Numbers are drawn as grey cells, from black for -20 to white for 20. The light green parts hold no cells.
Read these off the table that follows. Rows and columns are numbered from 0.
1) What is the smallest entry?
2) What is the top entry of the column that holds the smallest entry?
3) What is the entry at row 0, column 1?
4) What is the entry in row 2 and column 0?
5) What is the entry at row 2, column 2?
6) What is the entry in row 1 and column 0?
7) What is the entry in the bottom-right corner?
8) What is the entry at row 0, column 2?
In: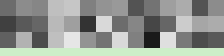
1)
-16
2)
-2
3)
2
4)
-5
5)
-8
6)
-10
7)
-6
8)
1

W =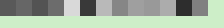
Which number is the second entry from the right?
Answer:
-13
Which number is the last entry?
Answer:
0
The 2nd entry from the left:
-4

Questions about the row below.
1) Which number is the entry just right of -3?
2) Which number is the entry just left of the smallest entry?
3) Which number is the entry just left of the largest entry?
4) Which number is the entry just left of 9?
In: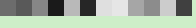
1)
-6
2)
1
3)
15
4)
-16

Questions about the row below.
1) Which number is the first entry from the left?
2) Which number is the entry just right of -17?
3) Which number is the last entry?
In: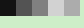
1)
-17
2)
-7
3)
7

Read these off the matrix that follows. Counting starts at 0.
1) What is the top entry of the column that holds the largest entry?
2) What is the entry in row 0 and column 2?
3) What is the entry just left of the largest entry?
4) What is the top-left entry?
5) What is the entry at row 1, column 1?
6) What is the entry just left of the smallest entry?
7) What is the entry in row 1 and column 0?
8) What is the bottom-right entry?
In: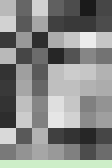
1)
-16
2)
13
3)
11
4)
9
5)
-6
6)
-8
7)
13
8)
-3

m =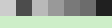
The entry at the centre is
4
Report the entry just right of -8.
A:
9

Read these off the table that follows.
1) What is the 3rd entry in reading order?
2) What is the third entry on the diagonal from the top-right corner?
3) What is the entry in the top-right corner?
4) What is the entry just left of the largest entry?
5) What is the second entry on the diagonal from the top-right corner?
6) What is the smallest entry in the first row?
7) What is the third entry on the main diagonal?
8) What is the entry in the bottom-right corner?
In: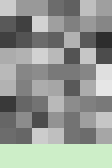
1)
4
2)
8
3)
5
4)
7
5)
4
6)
-5
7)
-3
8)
6

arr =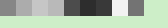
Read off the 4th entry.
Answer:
9
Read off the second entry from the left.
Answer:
7
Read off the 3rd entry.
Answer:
11

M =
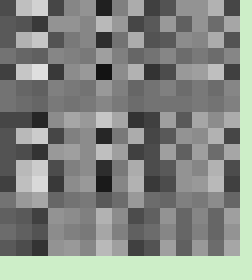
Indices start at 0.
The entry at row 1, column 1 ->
-7
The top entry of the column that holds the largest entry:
13
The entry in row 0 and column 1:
10
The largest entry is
15
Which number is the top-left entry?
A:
-8
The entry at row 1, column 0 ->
-6
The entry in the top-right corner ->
-9
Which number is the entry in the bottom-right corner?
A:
6
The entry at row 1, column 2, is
-11
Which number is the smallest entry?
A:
-17
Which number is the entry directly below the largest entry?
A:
-5
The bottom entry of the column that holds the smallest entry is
9
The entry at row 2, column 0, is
-6
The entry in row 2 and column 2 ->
11
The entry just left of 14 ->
10
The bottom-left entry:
-6
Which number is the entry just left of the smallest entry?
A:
4
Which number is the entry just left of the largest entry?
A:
11

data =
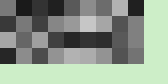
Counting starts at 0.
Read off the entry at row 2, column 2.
5
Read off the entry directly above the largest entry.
2
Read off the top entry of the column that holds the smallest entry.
-16
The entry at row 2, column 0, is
6
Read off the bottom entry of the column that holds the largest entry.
7
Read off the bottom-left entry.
-14
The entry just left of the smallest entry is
-1
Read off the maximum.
11
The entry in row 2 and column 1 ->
-4
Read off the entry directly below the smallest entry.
-1
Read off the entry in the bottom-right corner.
-2

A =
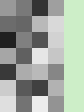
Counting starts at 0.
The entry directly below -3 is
-15
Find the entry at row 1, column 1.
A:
-4
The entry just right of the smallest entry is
0
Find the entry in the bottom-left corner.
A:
15
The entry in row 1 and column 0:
-3
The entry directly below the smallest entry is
6
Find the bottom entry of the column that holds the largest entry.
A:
17
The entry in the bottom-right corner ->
3

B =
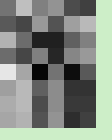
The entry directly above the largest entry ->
-3
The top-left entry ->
-2
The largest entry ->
16
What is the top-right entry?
-10
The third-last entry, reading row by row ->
3
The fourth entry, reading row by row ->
3
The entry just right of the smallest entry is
-2
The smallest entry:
-19
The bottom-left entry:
6
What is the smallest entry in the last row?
-13
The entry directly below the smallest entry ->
-5
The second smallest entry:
-18
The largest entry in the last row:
8
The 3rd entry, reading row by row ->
0

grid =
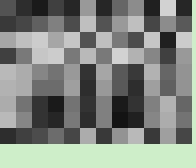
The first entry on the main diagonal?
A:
-7
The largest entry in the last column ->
12
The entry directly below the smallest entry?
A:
3
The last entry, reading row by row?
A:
-9
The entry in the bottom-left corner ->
-13
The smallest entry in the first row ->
-16
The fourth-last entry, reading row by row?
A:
9
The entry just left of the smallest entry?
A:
0
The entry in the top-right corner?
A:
-14
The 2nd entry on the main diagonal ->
-9
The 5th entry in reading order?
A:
-14
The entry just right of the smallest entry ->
-15
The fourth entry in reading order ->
-10
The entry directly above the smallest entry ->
-16
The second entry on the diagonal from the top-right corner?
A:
2
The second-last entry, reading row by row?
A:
5
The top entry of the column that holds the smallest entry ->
-4
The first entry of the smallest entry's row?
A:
9

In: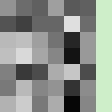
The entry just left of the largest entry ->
-4
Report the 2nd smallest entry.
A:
-17
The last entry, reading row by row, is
1
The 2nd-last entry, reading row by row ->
-19
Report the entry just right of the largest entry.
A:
-3
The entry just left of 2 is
-12
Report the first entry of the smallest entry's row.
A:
8
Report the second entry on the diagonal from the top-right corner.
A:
15
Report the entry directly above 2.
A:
-8
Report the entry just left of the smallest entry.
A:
7
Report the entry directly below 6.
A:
-8
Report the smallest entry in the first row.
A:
-6
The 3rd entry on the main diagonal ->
5

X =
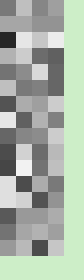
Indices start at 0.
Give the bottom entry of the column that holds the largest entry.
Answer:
9
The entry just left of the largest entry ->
-9
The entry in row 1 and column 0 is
6
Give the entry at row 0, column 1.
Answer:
10
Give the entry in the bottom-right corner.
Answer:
11
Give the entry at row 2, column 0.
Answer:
-14
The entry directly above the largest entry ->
13
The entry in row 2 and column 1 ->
16
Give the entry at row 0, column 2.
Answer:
1
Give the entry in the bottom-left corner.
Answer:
4
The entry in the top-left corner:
-1
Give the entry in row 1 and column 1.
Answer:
6
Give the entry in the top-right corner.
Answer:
5
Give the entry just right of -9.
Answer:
18
